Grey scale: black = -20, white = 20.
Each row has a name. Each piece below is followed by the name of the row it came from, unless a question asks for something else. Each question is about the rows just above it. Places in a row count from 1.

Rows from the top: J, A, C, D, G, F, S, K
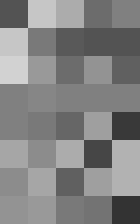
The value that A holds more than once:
[-7]
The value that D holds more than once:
[0]

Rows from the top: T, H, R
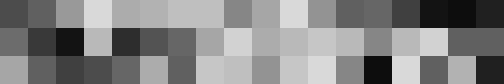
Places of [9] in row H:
4 11 13 15
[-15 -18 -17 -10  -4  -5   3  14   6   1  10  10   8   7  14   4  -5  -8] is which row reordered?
T
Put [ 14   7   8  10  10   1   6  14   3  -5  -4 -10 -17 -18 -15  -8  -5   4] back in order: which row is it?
T
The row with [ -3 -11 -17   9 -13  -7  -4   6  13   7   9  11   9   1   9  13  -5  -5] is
H
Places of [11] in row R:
8 11
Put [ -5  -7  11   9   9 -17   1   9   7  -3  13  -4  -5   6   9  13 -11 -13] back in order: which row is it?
H
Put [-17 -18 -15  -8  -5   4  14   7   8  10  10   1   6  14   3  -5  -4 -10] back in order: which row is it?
T

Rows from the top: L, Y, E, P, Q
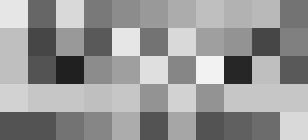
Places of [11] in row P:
2 3 5 9 10 11
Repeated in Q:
[-7]
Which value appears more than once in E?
[10]
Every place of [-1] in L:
4

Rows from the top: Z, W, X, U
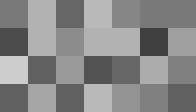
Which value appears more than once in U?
[-5]
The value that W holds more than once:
[8]
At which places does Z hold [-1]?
1 6 7

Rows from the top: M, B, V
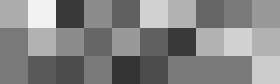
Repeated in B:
[8]
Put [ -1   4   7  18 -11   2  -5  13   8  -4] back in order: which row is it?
M
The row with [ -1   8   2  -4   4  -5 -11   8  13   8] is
B
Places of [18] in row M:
2
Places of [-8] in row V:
3 6
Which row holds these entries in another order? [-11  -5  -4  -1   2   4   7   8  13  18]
M

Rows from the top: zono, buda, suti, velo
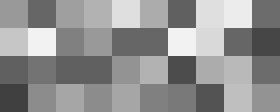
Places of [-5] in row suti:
1 3 4
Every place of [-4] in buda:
5 6 9

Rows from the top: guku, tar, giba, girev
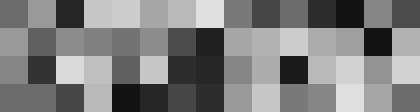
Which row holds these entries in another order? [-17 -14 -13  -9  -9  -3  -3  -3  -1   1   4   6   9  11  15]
girev
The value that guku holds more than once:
[-3]
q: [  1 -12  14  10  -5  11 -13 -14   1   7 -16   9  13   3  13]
giba

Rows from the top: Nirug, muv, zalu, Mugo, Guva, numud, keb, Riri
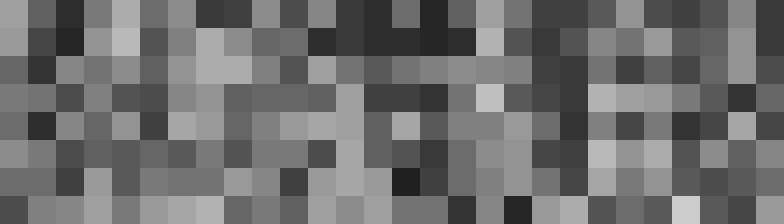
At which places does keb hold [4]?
4 9 12 14
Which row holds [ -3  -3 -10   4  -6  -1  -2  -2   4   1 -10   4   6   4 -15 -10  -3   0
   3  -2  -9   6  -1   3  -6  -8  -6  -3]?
keb
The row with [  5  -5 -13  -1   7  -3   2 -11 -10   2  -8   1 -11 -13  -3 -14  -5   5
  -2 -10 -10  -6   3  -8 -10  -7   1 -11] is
Nirug

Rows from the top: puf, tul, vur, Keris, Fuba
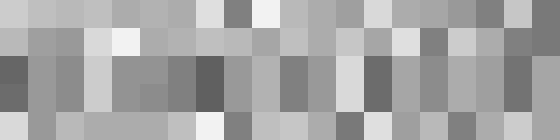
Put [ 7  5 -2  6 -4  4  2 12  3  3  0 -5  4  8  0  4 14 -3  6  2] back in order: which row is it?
vur
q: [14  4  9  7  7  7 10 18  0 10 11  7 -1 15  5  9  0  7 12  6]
Fuba
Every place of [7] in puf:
5 7 12 15
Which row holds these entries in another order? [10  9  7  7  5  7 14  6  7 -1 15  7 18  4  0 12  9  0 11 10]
Fuba
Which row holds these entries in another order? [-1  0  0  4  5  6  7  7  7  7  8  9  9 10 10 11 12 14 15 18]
puf

